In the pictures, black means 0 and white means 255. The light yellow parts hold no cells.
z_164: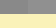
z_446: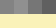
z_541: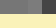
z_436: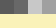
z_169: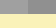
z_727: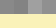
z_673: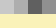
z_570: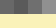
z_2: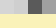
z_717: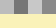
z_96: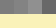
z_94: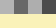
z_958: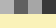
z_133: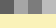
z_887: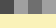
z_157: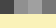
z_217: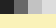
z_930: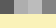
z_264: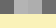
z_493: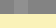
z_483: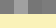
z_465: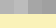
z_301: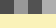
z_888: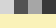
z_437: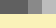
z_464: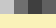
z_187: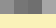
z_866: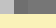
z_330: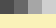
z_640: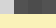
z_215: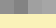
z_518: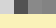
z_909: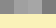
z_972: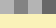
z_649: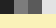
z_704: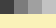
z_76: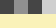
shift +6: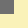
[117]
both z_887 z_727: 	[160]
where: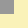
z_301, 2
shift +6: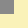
[143]
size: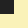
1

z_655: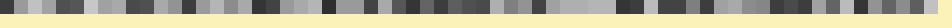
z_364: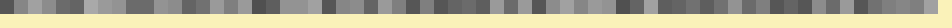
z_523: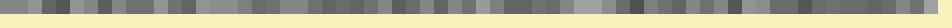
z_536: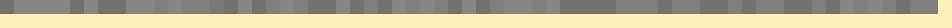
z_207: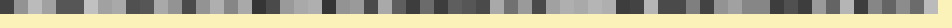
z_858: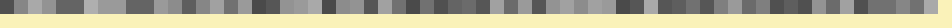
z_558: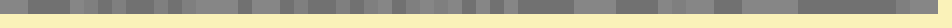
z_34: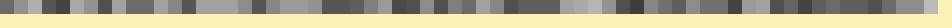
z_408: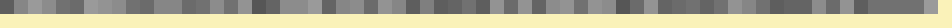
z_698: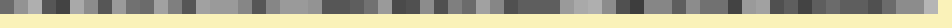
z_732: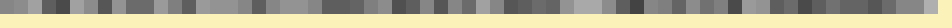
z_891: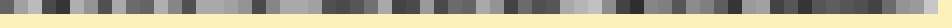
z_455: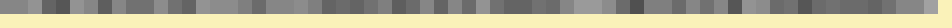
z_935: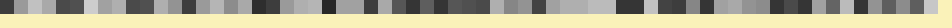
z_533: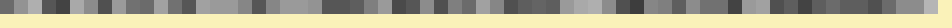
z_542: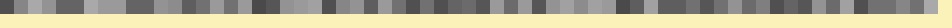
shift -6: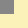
[128]
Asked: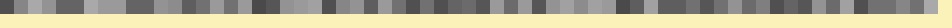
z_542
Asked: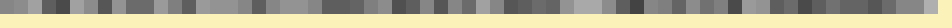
z_732
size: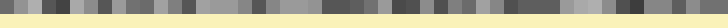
52
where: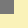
z_536, 16

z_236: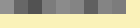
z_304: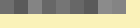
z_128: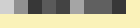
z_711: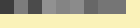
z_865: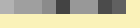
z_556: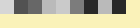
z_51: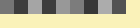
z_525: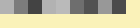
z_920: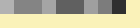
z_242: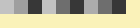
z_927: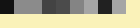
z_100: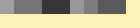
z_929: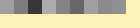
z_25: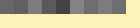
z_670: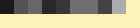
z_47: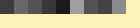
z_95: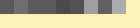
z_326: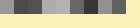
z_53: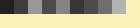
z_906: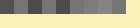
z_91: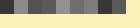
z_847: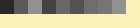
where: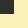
z_920, 9
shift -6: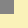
[126]

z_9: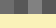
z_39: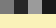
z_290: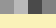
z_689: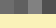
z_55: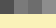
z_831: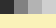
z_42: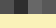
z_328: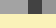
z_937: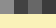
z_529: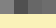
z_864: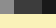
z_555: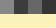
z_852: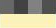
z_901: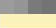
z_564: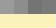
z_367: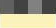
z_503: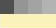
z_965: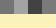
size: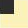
1
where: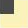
z_290, 3
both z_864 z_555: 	[60]
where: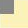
z_555, 1

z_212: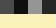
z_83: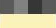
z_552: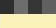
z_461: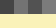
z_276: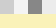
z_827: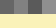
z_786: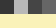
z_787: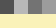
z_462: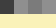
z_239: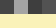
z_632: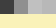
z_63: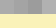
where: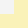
z_276, 2
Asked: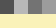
z_787
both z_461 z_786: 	[69]
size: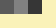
3
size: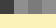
4
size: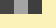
3

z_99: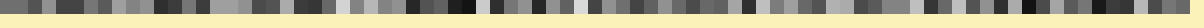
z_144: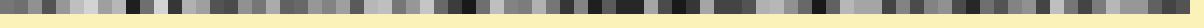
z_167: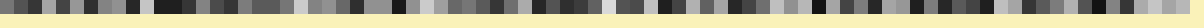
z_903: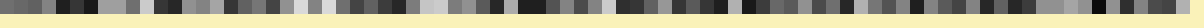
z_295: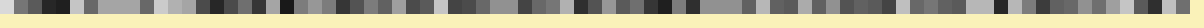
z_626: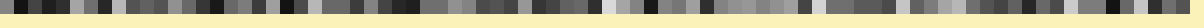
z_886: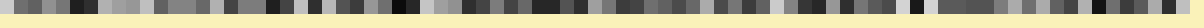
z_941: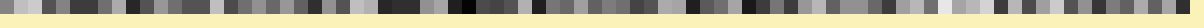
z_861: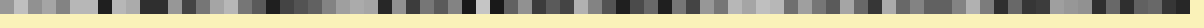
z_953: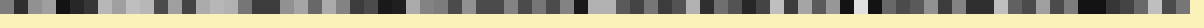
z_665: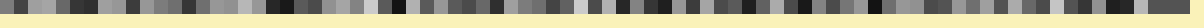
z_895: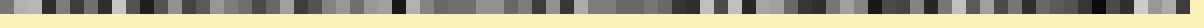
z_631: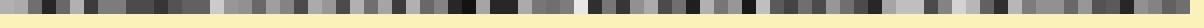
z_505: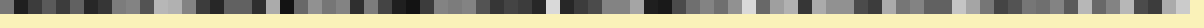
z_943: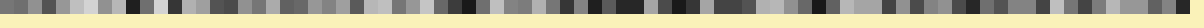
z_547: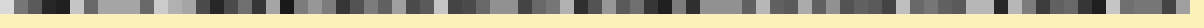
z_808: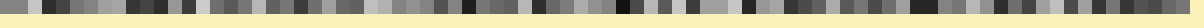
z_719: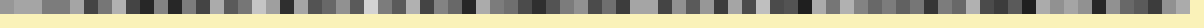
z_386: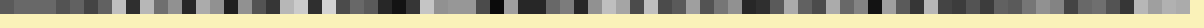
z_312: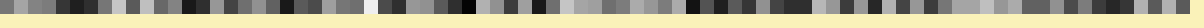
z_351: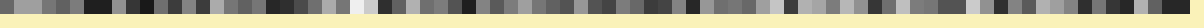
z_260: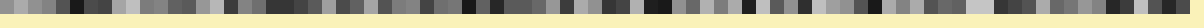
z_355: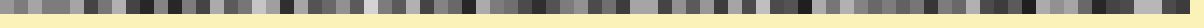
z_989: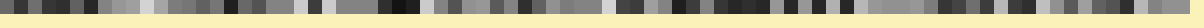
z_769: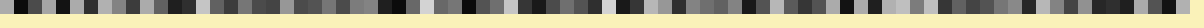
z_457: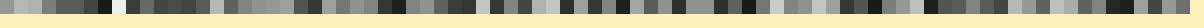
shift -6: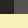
[33 77]
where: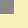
z_769, 73
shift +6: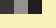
[ 60 151  37]
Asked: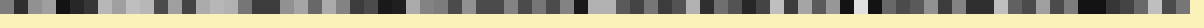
z_953
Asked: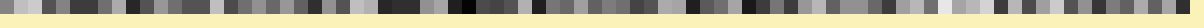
z_941
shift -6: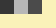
[ 48 177  69]
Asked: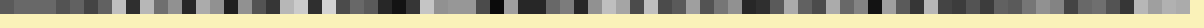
z_386

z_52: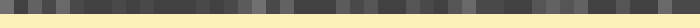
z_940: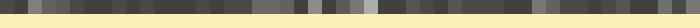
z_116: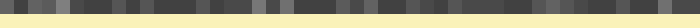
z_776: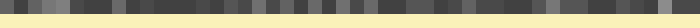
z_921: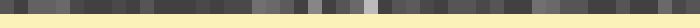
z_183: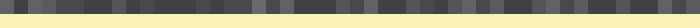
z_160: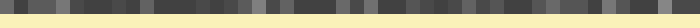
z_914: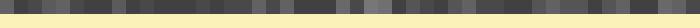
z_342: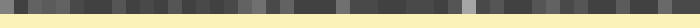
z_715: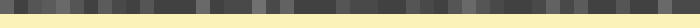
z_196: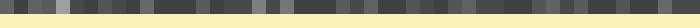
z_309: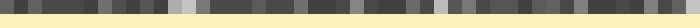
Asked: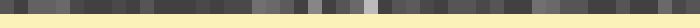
z_921
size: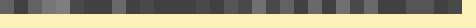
33
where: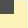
z_309, 9

